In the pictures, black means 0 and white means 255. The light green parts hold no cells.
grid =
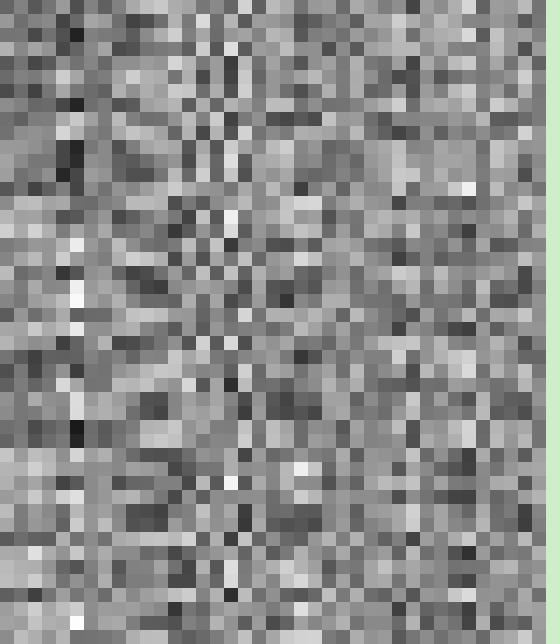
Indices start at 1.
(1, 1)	101
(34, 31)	137
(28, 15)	86
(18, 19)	137
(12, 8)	137
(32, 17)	133
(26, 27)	128
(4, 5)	72
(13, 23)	103
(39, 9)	170
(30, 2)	119
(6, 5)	205
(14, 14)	171
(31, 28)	145
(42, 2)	180
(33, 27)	150
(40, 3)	224
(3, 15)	166
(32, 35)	107
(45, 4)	175
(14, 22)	63
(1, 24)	156
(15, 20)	143
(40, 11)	105
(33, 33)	105
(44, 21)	144
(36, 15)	94
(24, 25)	161
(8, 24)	113
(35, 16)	89
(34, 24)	105
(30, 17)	120
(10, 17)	84
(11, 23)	149
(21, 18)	75
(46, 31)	140
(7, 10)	145
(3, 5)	81
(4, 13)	126
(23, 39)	143

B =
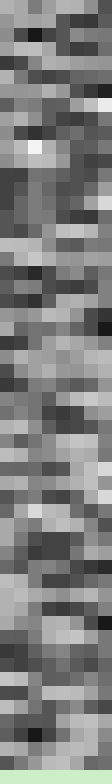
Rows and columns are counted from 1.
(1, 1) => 178
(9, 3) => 143
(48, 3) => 78
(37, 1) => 104
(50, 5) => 190
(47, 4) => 122
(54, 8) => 120
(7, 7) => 56
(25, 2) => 65
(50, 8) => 120
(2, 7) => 56
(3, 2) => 74
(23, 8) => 53
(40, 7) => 171
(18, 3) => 180
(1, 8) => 81
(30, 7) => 143
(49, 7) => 133
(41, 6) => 71
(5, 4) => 176
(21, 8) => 129
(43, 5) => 143
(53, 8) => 139
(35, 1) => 169
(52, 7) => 191
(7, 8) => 33
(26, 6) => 158
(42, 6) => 81
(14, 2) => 84
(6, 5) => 77
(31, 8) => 120
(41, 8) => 43
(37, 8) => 120
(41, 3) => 124
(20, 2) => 65
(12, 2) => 168
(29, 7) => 200
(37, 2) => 168
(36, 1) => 85

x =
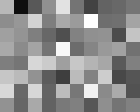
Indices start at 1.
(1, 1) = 184
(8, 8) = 143
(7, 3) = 215
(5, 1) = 126
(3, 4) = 103
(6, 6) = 187
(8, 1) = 146
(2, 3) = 211
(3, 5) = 79
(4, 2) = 139
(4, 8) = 153
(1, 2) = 14
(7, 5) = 188
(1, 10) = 117
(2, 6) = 155
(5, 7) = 180
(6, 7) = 130
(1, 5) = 226
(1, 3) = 88
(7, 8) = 138
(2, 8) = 110
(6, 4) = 92
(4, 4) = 116
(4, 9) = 161
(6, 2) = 186
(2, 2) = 151
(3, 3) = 127

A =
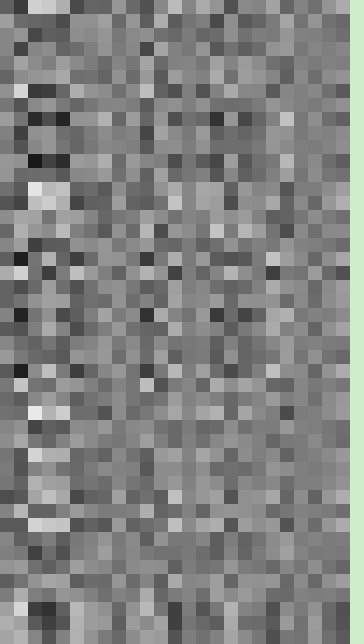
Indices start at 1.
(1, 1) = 96
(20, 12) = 147
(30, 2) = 109
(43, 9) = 130
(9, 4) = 77
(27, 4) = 190
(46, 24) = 111
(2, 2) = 107
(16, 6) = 158
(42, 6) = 93
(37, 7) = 134
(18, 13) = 102
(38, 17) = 85
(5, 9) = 132
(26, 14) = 119
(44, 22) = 122
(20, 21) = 121
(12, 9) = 107
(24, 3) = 126
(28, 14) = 134
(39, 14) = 120
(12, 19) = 112
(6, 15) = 129
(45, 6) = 178
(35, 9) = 134
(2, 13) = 92
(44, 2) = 214
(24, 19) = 137
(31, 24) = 119
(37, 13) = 109
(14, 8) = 89
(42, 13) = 169
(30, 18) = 165
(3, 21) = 149
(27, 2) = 31
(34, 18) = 107
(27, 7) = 102
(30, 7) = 109
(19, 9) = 147
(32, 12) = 126
